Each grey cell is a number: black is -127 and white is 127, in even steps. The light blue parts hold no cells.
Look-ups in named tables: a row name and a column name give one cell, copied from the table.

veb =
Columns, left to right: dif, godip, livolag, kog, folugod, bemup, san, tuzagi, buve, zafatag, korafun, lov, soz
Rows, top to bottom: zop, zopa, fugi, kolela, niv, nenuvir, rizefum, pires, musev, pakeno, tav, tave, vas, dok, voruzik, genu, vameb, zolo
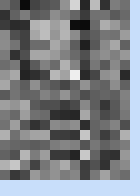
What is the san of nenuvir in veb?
1
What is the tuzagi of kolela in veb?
12
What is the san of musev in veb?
-57
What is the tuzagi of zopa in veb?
-26
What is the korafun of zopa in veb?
-13
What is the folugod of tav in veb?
-49
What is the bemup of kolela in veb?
22
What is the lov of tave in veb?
-41
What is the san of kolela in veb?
52
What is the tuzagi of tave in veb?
-89
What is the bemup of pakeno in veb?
-14
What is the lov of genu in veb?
-79
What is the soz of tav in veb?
-2
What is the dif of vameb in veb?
49
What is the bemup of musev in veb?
-39
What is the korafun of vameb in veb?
-77
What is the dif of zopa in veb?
-78
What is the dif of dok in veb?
48

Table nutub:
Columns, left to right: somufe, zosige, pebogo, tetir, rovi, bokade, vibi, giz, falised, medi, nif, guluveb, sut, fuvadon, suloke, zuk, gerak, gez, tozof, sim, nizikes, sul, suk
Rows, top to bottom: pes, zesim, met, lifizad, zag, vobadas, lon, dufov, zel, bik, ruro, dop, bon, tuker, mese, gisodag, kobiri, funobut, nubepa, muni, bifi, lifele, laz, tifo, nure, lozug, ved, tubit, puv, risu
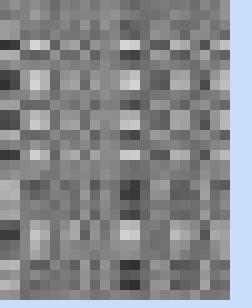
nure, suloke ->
-9
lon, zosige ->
14
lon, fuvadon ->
-25
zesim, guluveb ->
17
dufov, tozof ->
34
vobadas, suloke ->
-25
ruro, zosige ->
30
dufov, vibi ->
15
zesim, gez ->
11
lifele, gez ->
-23
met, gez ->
-15
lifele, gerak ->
4
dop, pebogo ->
19

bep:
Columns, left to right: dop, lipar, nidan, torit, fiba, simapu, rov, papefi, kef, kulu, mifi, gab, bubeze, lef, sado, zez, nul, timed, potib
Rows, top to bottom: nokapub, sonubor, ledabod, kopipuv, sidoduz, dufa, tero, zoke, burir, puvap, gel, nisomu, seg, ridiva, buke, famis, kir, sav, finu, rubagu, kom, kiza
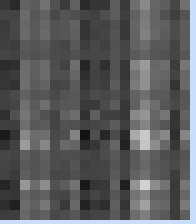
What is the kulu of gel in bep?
-68
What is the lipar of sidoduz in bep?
-66
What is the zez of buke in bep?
12
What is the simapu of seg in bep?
-60
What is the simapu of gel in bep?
-46
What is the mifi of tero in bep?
-79
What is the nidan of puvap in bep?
-30
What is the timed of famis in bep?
-57
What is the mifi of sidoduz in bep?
-62
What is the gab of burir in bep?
-35
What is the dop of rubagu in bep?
-71
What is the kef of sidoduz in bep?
-66
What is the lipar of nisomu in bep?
-46
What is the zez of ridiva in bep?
-8

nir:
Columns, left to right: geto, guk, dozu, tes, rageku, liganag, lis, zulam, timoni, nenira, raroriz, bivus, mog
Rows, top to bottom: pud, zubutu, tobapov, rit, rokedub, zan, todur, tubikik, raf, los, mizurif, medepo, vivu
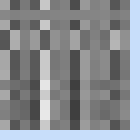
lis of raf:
-9
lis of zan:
0
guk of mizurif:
-18
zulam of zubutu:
4
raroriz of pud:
9
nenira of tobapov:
-2
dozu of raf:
-24
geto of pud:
37
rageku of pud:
71
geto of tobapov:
40
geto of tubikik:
43
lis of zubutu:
4
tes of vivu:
-38
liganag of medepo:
13

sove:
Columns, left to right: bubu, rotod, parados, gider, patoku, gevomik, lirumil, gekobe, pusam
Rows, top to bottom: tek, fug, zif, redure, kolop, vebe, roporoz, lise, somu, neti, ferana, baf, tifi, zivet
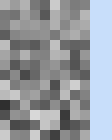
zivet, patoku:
-26
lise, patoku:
15
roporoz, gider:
-21
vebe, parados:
49
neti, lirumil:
59
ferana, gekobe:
43
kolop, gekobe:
-29
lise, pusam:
-35
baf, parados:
10
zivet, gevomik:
-63
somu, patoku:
38
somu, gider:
8
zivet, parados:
4
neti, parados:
21
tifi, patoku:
69

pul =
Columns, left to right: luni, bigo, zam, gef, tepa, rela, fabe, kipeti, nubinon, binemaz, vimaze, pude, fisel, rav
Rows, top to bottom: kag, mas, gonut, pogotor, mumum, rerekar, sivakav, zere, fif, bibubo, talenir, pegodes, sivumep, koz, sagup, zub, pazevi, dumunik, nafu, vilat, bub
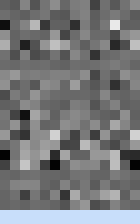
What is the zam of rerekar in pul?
-1
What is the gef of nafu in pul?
5
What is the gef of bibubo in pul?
20
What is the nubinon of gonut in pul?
-3
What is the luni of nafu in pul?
-20
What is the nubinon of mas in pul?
2
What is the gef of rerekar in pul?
-52
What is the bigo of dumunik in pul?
-26
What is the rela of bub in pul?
-27
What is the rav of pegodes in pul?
-30
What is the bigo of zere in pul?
24
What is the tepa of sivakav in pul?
-17
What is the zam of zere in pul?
-5
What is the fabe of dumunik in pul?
-28

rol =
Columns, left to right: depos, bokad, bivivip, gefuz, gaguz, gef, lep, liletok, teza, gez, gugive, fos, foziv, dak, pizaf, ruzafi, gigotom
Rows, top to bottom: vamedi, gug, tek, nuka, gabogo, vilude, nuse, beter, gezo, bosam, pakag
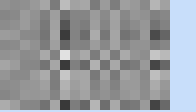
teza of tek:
-2
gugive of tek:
5
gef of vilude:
2
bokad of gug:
9
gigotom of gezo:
24
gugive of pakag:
-17
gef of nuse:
38
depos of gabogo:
9
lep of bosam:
41
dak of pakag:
-6
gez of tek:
30
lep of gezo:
50
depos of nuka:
28
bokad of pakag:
30
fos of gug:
35
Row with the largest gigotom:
vilude

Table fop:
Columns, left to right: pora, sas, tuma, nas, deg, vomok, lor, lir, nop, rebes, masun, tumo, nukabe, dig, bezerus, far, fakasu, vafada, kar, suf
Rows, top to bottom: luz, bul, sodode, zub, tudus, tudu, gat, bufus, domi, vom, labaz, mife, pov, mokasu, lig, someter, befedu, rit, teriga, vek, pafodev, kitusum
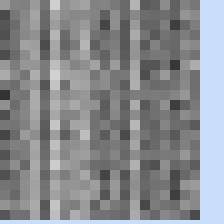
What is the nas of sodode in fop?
31
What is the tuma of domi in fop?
13
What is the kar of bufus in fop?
6
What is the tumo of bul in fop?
14
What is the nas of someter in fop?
34
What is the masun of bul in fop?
-31
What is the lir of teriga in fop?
21
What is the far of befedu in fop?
-46
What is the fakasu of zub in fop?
-12
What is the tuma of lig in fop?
-1
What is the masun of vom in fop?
-24
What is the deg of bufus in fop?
-5
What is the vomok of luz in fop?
79
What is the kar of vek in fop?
-10
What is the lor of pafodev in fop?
4
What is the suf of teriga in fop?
27
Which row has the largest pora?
bufus

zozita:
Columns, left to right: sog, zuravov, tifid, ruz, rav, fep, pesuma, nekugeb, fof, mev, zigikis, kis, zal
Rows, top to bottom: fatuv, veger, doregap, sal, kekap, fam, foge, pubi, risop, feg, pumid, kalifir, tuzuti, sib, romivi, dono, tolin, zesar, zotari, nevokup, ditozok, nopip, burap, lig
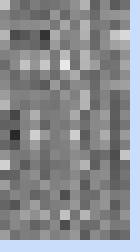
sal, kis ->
67
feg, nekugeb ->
0
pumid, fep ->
-11
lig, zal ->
-20
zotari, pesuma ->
7
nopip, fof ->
52
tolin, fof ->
51
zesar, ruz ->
13
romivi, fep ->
-2
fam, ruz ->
14
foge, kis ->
-11
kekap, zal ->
42
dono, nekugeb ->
11

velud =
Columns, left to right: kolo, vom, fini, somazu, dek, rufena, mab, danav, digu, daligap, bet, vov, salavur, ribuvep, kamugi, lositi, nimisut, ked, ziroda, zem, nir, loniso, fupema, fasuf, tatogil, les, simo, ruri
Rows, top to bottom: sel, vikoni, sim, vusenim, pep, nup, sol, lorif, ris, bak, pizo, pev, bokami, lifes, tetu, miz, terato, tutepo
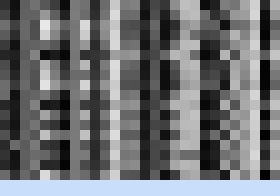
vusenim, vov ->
84
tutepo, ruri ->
-18
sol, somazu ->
-39
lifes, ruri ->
2
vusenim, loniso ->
-54
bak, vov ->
82
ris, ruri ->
-28
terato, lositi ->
-58
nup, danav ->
-9
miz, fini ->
-32
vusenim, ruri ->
-10
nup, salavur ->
16
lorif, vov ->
88
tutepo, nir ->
-50

